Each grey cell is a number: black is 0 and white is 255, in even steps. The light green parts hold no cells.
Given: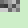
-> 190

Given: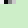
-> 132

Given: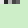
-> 69

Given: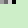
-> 213

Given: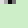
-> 11

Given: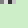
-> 53
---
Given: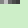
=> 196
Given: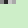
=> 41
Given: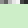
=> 98
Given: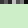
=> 96
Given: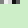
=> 240
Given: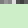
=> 152
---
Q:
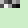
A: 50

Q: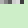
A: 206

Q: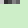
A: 73

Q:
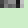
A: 141

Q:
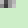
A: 75

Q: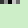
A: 5

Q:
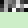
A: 210

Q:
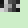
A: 82
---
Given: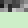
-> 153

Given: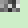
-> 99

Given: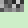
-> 80

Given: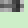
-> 166

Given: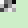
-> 69

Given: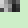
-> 71

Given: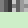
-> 125
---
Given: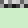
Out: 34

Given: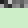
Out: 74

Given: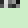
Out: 209

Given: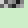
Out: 194

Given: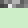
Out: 80

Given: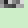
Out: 96

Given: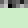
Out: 199

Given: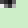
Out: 126
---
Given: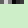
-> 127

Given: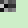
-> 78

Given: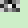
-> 14

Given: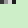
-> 217

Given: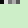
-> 118

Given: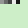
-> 65

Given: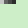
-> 71
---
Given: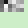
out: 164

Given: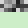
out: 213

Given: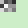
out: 45

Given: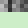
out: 70

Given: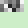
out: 245

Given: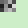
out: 74

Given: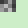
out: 73
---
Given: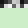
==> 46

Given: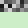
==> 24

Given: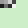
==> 28

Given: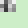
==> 125

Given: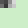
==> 112

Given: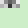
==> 181

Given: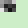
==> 143
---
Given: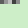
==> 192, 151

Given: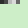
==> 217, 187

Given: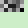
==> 214, 200

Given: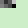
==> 195, 130

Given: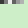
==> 237, 178

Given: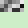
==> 235, 223

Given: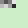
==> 230, 215
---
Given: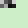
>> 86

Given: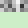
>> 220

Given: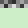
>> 132

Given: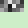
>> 239

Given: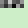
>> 93

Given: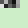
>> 72

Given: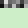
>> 147
